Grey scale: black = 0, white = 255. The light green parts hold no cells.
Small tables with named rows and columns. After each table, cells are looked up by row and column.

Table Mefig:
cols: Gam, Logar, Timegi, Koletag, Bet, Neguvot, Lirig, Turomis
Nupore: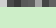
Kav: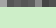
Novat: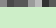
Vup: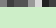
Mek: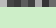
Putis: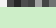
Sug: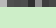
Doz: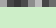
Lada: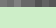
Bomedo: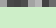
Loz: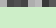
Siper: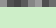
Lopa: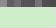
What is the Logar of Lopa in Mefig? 96
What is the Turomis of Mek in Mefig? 106
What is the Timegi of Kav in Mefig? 96
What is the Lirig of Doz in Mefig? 70
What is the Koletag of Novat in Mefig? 88
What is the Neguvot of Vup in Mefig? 217
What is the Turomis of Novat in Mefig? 89
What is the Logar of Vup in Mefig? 63
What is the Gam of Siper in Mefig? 147
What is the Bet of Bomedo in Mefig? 163
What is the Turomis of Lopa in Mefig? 76
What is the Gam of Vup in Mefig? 127
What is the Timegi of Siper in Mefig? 70
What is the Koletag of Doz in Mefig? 75

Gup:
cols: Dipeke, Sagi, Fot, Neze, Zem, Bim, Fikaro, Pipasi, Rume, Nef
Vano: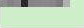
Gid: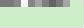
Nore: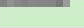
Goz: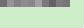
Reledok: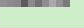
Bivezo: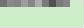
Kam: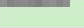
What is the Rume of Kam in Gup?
134
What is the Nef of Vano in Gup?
176
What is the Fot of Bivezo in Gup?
132
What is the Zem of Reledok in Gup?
137
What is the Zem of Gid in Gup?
134
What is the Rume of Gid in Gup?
122
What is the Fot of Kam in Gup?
137
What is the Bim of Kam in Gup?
128
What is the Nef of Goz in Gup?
118
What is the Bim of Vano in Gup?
135
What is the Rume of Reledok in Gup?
145
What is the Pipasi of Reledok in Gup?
170
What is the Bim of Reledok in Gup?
113

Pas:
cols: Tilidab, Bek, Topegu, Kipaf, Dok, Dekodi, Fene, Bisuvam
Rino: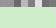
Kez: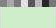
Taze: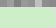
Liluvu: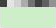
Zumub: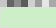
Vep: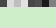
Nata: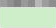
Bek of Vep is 220
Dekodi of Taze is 192
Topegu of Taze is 128
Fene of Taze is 142
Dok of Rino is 127
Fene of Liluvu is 96
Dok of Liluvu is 114
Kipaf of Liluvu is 172
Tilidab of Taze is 145
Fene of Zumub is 230
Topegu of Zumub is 141

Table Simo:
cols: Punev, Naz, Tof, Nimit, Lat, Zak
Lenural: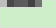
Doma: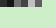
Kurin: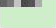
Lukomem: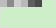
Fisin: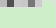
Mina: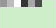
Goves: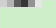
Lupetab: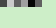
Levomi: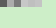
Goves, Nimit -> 54
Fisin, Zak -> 205
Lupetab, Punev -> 70
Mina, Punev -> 151
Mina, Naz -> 188
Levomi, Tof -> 122
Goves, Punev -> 208
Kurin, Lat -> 84
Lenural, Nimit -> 93
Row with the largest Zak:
Goves

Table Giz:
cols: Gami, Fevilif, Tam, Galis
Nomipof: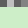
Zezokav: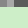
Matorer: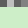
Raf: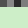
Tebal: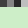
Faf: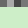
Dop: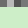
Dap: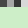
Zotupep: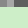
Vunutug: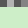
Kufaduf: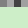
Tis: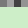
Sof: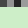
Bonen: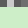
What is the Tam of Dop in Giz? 84
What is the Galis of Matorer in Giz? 129
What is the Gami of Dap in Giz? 70
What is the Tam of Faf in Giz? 72
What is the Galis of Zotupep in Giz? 95
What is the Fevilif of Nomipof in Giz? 192
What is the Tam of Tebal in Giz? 41
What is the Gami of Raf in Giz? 80
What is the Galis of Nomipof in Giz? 131
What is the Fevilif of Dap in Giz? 167
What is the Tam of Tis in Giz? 66
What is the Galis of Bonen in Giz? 111
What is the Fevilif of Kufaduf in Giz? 169

